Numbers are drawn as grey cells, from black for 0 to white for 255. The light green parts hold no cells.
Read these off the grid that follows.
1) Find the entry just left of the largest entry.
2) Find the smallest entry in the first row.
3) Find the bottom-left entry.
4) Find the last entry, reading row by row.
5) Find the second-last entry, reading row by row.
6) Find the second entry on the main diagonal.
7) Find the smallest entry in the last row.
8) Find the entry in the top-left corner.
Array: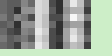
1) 162
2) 48
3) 105
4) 62
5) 178
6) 92
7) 48
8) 105

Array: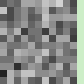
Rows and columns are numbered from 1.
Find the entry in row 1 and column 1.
88
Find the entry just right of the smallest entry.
179
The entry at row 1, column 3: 100
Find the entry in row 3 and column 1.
88
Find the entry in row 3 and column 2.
74
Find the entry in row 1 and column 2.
115
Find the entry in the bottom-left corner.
100
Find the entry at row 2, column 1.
194
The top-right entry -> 74
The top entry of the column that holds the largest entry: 210
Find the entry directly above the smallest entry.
140
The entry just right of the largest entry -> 127

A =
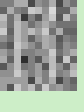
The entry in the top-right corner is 114
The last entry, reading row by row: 114
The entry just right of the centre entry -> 172
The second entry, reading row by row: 128
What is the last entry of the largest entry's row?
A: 172
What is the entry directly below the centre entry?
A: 144
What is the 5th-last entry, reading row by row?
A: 201
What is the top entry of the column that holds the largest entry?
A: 172
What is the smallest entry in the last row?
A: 88
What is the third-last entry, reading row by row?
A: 158
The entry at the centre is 114
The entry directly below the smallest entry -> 114
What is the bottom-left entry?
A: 158
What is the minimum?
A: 45
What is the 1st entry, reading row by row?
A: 128
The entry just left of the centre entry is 144
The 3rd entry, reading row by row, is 172
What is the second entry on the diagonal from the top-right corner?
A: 100
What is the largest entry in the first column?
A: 201
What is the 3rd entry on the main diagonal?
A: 172
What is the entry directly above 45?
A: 128
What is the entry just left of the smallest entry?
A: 188
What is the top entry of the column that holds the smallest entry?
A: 172
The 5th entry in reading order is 73
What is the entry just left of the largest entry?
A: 144
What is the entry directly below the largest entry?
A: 201

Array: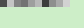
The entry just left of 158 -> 115
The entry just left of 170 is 142

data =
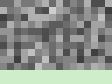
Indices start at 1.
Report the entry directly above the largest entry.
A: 108
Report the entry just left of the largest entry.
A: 77
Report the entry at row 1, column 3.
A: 163
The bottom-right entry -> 132
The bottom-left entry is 132
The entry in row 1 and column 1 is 108
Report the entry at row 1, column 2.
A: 108
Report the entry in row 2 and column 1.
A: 176
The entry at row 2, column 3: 132
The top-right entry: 176
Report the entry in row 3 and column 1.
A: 63
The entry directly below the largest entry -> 163

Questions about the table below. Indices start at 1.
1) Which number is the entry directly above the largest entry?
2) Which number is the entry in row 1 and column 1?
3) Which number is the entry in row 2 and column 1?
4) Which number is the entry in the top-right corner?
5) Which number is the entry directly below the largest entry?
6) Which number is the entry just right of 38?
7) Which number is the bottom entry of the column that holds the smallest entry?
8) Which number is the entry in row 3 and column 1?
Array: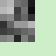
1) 183
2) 170
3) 183
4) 26
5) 139
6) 127
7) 86
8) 127

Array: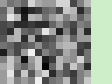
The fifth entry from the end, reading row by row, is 128
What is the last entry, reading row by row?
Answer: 199
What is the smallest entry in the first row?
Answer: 71
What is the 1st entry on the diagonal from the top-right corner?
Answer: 183
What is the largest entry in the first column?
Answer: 169
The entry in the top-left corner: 155
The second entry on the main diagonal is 183
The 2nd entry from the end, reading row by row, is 128
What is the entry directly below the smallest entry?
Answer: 212
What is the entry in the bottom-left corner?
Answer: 155
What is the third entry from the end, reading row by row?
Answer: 71
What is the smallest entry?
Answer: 5
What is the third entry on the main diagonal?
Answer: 183
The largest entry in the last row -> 240
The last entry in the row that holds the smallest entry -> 43
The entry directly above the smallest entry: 29
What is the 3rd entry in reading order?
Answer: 128

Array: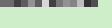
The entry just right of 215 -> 64
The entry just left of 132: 146

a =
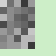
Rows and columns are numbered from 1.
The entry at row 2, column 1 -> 101
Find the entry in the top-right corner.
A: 153
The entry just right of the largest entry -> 113
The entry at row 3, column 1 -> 184
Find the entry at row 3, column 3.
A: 101
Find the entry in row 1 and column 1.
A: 210
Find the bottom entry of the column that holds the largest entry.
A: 140
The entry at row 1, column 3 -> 168

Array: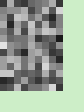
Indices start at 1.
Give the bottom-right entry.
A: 56
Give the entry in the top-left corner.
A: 56
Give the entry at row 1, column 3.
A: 72
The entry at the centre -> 173
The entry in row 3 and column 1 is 144
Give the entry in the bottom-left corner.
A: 72
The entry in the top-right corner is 56
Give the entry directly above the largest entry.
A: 158
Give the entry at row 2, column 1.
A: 129
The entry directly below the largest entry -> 72
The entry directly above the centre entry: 158
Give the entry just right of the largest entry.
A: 144
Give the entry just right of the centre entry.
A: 129
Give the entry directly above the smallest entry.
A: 144
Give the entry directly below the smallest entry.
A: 144
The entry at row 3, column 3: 197
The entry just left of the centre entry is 116
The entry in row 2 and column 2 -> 144
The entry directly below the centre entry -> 158

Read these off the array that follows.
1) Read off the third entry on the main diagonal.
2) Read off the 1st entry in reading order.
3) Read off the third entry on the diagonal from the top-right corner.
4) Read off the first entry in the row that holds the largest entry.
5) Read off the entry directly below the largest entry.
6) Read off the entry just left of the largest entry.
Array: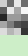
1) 154
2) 206
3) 154
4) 95
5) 124
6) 166
